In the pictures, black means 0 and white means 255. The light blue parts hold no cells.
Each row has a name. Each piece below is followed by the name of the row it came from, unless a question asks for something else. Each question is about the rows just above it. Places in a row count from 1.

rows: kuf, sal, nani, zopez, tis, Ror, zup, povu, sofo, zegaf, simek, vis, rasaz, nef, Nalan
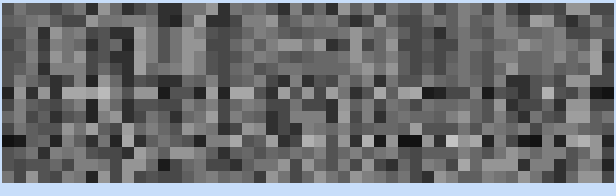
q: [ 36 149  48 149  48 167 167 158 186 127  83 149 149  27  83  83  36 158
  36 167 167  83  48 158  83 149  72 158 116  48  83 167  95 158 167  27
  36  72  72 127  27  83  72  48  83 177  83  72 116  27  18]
povu
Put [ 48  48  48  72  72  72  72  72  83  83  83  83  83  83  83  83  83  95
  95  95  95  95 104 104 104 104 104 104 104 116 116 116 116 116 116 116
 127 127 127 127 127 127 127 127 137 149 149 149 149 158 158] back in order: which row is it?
tis
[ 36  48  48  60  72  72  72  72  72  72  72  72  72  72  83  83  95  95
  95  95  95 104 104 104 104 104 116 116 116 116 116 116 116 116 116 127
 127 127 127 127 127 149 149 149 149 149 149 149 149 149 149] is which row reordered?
zopez

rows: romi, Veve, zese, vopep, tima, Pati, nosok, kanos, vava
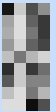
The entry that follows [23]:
[202]
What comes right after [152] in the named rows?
[211]
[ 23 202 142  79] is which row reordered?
romi
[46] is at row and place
Pati, 1
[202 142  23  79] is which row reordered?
romi
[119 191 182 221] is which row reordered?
kanos

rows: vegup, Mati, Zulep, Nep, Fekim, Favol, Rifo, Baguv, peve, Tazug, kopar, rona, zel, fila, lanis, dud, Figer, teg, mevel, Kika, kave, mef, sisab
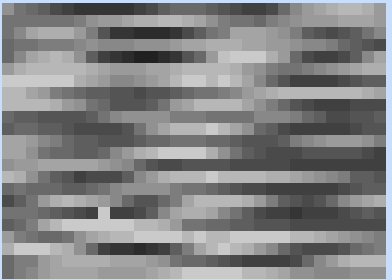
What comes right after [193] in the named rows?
[202]
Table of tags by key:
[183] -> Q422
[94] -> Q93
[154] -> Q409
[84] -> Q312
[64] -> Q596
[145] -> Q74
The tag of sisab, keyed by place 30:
Q74

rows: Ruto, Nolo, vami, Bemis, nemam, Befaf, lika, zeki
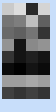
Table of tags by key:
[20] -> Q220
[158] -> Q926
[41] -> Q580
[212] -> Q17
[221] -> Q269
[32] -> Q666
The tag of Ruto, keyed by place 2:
Q269
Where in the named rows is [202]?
Ruto, 1
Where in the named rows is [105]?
vami, 1
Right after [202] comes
[221]
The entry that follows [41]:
[212]
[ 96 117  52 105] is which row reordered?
vami
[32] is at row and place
nemam, 3

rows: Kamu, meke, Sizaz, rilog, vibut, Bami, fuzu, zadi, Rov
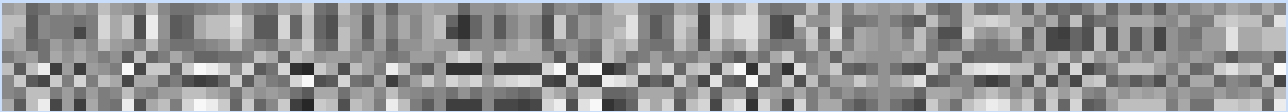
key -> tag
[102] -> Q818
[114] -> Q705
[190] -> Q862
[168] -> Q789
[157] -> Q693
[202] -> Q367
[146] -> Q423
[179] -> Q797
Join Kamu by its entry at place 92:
Q789
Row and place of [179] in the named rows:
rilog, 44
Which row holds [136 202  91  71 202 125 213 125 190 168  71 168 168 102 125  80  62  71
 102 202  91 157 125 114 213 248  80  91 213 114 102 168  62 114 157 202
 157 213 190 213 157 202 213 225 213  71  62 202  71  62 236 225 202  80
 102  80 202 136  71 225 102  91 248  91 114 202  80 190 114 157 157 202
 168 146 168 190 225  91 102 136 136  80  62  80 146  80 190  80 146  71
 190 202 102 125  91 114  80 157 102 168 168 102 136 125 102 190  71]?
fuzu

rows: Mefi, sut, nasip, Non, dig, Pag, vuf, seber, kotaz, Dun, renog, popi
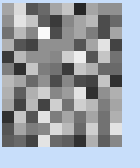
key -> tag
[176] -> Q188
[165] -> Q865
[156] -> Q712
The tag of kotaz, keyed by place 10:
Q865
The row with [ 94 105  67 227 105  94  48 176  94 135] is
popi
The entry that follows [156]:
[227]

